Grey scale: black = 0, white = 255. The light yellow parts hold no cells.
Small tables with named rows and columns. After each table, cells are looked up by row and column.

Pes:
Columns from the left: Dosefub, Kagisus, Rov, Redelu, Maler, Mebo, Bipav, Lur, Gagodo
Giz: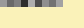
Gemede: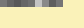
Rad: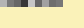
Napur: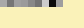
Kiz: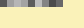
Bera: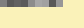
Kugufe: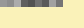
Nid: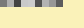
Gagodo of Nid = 92
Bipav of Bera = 161
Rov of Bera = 98
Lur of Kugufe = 161
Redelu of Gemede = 102
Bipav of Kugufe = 90
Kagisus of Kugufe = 142
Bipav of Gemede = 137
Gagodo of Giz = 162
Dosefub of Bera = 127
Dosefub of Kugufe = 152
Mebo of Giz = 77
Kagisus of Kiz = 160
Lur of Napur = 11
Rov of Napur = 160
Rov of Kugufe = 172
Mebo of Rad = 102
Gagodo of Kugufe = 117
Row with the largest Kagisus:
Nid

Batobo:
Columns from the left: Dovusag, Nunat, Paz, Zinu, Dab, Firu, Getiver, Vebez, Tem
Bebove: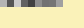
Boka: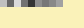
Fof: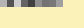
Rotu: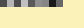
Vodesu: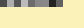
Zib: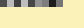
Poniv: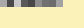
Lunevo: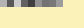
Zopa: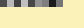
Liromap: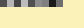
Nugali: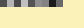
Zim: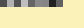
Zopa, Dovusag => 77
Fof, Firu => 142
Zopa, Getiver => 127
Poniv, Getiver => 113
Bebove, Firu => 141
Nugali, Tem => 105
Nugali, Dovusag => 78
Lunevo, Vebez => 120
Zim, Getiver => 134
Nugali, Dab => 84
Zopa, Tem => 117
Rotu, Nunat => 181
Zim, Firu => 137
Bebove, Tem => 160
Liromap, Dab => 80
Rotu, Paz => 77
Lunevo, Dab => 63

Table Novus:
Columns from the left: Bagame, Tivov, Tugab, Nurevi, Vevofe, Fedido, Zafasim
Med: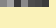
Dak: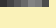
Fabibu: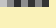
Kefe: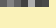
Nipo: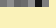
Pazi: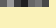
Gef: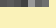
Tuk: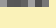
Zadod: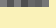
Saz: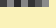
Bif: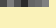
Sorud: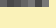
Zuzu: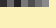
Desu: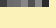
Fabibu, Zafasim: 52
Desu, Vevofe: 81
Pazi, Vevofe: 103
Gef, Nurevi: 65
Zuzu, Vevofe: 79
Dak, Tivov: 69
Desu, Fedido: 138
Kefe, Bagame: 95
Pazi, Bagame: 95
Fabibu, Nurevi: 142

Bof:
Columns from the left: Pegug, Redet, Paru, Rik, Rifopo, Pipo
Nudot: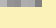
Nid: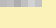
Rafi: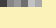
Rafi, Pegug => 62
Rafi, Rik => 111
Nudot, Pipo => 129
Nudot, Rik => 174
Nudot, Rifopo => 171
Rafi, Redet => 134
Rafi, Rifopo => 194
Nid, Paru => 174
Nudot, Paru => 144
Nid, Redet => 192
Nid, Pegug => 187
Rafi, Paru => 153
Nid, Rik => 192
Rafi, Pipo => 169
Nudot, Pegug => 183
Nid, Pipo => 195
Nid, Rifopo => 210

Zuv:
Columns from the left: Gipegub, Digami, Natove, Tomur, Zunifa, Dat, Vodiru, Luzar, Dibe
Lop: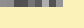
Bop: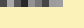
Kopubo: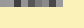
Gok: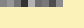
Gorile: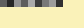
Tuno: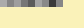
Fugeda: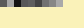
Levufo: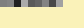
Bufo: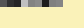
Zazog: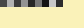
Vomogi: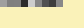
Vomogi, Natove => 128
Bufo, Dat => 138
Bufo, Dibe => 133
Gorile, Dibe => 48
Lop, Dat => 92
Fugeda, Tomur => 88
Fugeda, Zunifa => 95
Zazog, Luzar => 199
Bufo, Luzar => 128
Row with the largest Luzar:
Zazog

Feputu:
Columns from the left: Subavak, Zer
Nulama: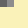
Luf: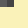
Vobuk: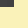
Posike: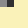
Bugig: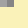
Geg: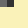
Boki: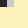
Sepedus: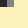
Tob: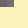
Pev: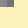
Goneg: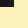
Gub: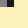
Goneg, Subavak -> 25
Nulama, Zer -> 141
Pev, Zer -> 114
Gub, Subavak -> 131
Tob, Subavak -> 102
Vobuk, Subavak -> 67
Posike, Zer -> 48
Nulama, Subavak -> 99
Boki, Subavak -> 40
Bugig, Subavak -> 162
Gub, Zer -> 27
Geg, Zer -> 50
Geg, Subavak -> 106
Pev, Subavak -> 136
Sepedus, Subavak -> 40
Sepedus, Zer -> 131
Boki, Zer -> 202

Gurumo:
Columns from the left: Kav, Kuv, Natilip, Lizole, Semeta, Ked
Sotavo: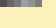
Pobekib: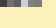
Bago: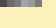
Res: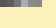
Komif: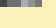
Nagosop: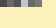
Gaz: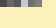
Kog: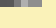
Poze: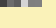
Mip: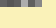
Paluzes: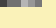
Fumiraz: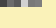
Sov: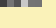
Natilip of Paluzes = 113
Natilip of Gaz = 88
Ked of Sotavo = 124
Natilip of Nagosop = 84
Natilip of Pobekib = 94
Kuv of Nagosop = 107
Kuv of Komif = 111
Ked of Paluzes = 120
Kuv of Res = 93
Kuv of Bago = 106
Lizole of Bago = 164
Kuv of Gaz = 105
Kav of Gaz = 73
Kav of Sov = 63
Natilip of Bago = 122
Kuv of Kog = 88
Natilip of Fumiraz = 90
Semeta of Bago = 154
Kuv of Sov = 117
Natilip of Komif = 112
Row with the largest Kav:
Mip

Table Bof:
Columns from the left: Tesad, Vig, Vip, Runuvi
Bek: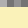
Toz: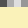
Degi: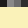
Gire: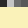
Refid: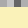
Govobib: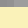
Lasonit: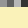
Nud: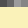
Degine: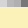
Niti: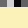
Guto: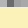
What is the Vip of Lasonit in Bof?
183
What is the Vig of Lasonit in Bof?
96
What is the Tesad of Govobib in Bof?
143
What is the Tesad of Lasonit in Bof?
149
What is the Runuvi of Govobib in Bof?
157
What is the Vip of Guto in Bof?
160
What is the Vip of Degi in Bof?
108
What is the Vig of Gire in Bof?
197
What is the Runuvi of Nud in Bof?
133
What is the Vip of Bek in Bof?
146
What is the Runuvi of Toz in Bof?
151

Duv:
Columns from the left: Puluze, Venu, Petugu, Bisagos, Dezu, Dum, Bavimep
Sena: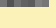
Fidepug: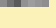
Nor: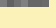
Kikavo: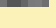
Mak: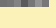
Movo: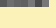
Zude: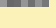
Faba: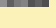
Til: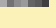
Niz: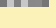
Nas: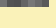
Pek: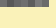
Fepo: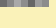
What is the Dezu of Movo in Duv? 120
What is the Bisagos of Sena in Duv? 97
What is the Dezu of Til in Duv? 100
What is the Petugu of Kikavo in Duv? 86
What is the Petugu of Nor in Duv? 113
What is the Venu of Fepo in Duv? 136
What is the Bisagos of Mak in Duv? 90
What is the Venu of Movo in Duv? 110
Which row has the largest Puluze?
Til

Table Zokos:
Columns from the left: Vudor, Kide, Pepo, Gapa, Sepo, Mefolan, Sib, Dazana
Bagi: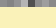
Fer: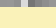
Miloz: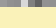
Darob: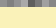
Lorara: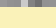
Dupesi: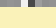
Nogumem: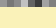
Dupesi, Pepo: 145
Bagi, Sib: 158
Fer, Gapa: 218
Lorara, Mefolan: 112
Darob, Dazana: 134
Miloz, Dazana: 145
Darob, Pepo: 147
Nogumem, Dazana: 128
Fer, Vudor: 150
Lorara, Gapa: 202
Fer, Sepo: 117
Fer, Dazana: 150
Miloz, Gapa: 216
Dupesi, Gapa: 240

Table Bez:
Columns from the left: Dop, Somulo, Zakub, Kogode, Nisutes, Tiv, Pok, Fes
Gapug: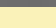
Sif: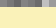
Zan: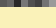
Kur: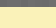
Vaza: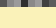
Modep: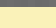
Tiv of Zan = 65
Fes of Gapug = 110
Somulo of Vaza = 137
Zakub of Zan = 41
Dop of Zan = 89
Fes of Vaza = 92
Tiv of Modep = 107
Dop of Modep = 108
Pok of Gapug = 109
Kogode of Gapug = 109
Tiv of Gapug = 108
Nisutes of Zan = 80
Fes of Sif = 155
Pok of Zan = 115
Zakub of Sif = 104
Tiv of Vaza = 156
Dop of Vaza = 86
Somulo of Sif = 120
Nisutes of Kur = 110

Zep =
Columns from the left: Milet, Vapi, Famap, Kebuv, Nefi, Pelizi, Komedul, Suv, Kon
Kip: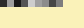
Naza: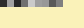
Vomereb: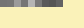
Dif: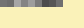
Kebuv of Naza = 112
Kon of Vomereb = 98
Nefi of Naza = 202
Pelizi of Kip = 159
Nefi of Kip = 205
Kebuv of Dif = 132
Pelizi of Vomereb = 121
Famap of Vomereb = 155
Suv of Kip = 70
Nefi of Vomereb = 181
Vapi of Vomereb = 118
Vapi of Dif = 109
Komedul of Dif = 76
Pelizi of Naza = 158
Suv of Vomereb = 85
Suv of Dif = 86
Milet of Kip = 43
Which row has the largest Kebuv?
Dif

